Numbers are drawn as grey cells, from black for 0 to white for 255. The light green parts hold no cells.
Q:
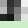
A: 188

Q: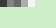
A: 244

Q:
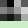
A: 131

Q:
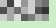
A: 207

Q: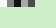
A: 75

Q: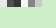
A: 133
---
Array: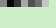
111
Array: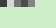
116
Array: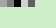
124
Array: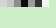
156
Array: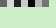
116
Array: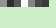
87
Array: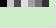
114
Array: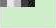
118
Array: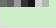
109
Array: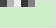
129
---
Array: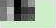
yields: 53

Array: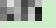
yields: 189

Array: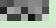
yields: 151

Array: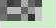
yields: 156

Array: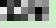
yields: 0

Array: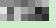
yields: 34

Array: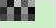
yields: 149

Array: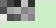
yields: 134

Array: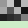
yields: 183

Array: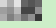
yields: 69
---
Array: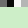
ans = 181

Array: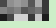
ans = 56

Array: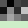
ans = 57

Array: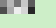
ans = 91

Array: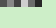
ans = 39

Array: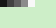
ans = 248

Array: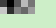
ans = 117

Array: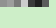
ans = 91
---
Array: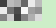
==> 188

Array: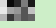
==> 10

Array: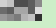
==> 193

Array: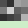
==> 48

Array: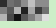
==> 112

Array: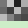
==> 198

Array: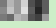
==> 182

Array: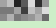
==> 193
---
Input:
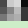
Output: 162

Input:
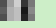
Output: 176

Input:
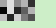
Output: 36

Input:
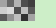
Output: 147

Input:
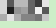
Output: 228

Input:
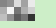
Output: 146

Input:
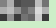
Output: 145

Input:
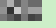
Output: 92

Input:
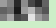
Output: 169
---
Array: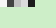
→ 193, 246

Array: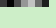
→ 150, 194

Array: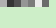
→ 149, 235

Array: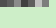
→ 64, 193

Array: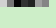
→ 50, 209

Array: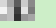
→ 63, 243

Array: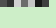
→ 107, 210

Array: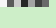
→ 38, 246

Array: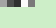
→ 48, 250
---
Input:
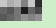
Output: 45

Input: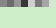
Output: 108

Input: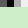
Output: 91

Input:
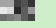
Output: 53

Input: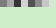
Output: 82

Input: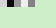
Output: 129

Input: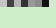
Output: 50
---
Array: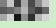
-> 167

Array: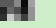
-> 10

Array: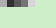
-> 117

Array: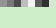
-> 189

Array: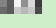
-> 143

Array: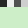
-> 206

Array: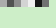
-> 211

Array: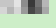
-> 141
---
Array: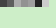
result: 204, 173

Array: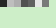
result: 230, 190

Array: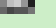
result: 204, 190

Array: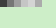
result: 212, 197

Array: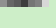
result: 215, 144

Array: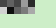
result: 209, 169

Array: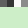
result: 250, 139
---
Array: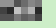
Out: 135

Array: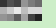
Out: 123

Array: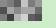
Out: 124

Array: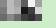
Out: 242

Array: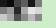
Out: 24

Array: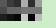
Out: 46

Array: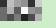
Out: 50
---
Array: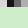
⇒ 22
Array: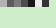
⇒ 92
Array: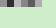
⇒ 48
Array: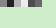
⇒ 34
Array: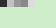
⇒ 193
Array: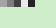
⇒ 125
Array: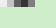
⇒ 194
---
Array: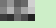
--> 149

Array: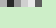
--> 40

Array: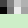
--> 133

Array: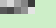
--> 216

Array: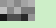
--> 163

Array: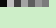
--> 191

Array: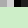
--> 211
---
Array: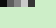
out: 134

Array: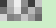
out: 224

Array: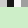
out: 204

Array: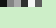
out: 170

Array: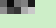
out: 173

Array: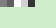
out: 209

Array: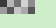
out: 198

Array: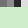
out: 140
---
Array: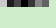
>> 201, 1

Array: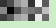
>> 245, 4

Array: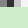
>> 244, 49

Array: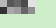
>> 226, 50

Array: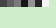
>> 245, 22

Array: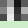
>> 233, 21

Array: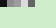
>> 219, 17
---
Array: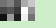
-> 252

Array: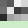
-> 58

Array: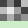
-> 160

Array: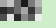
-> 54

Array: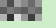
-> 122

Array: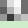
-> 233
